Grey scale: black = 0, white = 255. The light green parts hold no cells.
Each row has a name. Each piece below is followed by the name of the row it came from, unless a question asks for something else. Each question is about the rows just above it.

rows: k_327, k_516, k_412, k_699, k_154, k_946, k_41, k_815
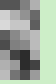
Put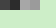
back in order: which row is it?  k_946
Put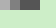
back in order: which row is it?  k_327

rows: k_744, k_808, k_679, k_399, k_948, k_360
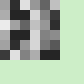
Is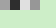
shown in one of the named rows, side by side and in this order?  yes
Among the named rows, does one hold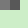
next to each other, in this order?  yes
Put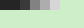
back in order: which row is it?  k_808
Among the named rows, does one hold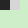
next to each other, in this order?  yes
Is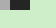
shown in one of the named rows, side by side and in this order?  yes
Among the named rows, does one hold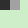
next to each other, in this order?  no
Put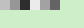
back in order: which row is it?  k_679

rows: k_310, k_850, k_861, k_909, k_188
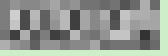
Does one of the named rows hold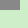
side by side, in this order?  yes
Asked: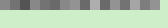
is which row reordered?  k_310

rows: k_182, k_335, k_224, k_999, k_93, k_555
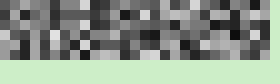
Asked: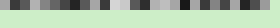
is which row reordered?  k_555
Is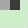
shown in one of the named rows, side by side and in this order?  yes
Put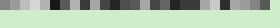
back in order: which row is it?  k_93
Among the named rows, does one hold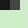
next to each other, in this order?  yes
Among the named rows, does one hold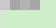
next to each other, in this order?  yes

